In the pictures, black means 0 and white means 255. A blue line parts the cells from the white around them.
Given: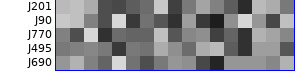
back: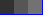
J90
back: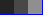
J690
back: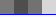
J690
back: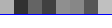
J770
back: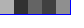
J770
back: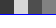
J90
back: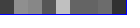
J770

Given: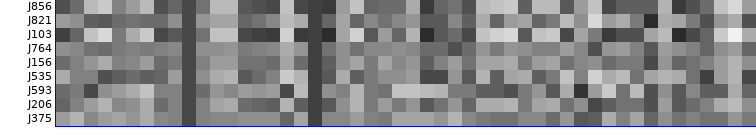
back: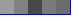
J156
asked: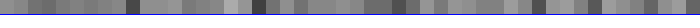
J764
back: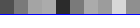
J821
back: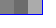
J206
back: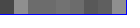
J821
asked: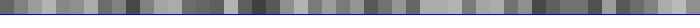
J206

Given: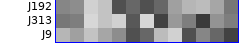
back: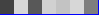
J313
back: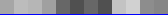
J192
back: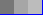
J192
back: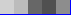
J9
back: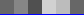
J9
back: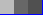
J9

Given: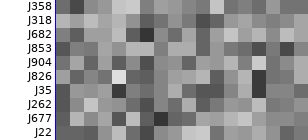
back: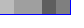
J682
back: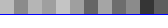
J682
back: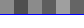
J904
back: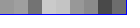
J22
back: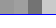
J22

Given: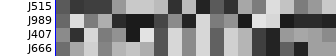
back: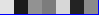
J989
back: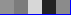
J989

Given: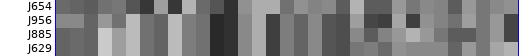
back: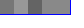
J629
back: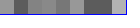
J654
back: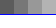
J885
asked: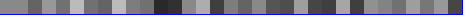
J956

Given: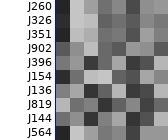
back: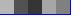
J144
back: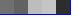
J326
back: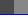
J260
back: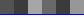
J396
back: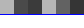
J136
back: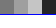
J564

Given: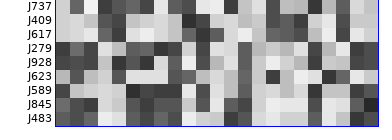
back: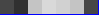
J409
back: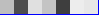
J737

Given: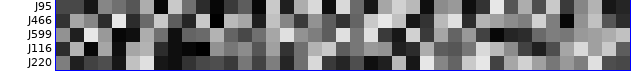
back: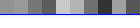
J116
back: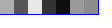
J95
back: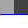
J220

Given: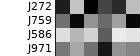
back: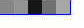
J971
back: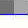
J971
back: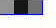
J971

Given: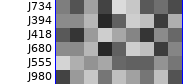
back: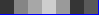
J418
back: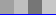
J980

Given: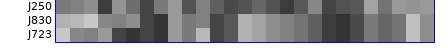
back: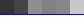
J830
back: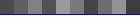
J250

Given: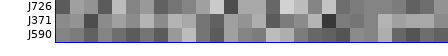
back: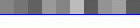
J726
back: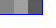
J590
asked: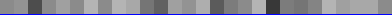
J371
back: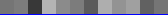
J371
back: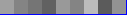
J726
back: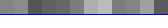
J590

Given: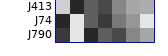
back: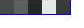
J790
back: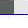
J74
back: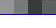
J74
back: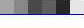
J790
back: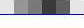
J74
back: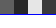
J790

